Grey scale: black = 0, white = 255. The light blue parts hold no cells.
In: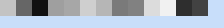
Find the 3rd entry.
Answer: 17
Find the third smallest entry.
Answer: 66
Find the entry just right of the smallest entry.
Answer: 159
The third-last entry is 241

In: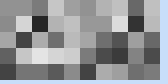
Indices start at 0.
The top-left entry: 146
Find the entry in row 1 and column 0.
139
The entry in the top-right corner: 192
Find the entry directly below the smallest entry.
172
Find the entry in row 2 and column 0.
166
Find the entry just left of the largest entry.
198
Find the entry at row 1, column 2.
38
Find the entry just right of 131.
75
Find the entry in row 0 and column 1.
146
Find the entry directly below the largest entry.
117
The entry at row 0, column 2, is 123
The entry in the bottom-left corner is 67
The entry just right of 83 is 159
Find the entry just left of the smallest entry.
213
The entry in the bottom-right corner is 123

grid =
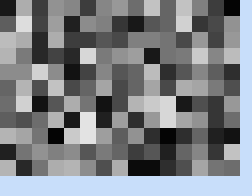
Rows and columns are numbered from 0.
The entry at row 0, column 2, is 61
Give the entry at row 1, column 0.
94
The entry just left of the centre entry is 165
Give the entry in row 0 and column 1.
173
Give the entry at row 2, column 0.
188
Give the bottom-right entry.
109
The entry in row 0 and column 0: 24
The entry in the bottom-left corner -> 180
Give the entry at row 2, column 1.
173
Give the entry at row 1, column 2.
67
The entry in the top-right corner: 4
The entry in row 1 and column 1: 221
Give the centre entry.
73
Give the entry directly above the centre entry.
86
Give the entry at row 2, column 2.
40

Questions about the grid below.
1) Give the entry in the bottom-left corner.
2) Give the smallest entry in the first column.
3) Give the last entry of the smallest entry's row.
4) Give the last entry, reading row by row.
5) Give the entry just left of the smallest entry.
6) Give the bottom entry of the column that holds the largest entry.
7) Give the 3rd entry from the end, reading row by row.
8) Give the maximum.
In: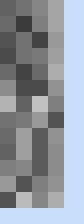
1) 83
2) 75
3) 165
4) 173
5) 106
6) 134
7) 187
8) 193

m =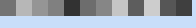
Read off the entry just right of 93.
205
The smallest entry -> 50
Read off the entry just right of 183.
149

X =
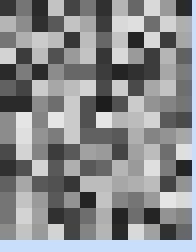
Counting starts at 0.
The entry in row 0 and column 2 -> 42
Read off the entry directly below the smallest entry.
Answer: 229
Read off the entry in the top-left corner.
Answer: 54
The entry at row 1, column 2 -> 48
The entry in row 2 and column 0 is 117
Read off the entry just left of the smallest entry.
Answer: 81
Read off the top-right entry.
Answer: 42
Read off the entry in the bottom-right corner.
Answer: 103
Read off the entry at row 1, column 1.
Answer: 140
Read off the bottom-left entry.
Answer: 140
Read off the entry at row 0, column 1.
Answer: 117
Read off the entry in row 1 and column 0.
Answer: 181
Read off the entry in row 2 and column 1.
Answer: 175
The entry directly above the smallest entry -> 74
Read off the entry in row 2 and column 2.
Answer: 203

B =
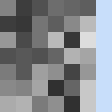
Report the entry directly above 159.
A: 81
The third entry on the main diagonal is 117
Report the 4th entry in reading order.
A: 109
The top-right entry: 94
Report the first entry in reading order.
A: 131
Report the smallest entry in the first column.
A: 61
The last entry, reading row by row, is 200
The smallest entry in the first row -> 61
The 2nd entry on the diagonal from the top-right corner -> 137
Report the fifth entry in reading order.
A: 101
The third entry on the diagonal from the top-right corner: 186
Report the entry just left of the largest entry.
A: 55
